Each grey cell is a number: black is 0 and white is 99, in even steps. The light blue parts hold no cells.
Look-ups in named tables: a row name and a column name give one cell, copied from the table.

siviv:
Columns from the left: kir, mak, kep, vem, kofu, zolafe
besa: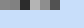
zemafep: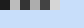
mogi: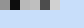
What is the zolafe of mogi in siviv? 81
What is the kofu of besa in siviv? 55
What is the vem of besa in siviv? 70
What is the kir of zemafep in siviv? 11
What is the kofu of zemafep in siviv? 26
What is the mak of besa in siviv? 50
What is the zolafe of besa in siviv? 32
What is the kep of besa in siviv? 17
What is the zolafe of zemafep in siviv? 83
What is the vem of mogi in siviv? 74
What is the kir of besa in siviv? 52
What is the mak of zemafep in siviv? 73
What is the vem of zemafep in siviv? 67
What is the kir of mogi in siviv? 57
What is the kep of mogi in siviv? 72
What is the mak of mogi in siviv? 5

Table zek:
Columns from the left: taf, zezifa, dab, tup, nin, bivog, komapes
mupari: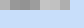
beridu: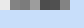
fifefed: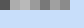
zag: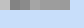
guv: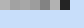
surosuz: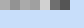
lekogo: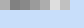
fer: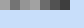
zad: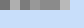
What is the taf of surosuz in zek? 67
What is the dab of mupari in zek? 57
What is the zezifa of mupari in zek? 59
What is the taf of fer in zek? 63
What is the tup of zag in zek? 64
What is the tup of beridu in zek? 61
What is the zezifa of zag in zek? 51
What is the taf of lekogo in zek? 68
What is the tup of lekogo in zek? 60
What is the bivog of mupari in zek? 75
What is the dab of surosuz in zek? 66
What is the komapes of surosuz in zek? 33
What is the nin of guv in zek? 51
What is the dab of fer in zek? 58
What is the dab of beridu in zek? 48
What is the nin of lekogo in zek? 67
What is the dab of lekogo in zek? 53
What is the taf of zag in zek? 75
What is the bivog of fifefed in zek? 62
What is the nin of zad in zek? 54
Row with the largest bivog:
lekogo

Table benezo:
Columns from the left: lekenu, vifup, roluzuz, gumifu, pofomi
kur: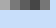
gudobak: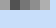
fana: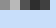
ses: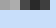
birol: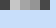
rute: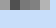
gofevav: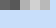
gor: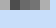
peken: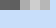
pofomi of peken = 71
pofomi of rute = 70
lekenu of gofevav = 39
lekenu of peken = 38
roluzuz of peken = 67
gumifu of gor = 45
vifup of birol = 77

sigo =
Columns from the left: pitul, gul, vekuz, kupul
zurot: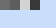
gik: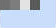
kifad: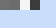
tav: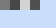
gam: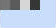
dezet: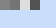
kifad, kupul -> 23
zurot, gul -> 36
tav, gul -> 28
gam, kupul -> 21
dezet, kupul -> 32
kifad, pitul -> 43
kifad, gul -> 42
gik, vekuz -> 88
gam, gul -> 35
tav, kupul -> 31
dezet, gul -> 45
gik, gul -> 48
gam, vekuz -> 83
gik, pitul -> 43
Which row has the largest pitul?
dezet

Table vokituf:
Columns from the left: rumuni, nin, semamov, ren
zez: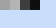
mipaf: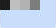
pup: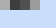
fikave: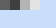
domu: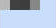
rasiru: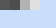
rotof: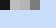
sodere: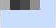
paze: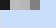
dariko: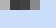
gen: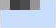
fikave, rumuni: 37
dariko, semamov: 26
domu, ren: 52
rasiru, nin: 30
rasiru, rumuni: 33
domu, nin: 25
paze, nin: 73
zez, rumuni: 63
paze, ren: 50
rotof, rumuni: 8
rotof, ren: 48
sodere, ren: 55
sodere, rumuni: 67
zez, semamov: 24
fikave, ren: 88
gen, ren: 58

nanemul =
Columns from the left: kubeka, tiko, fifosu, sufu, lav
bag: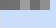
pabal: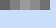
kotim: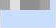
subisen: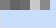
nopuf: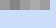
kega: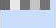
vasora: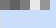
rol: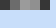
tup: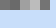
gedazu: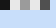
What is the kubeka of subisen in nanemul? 48
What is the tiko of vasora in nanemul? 38
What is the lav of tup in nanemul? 45
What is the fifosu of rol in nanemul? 60
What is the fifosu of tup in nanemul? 62
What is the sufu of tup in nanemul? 73
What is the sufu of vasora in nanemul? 90
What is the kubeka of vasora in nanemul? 46
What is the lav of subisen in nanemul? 53
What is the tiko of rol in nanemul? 42
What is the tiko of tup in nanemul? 41
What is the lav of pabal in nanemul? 44
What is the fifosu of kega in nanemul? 46
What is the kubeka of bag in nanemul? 43
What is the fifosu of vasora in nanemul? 49
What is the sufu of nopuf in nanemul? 66

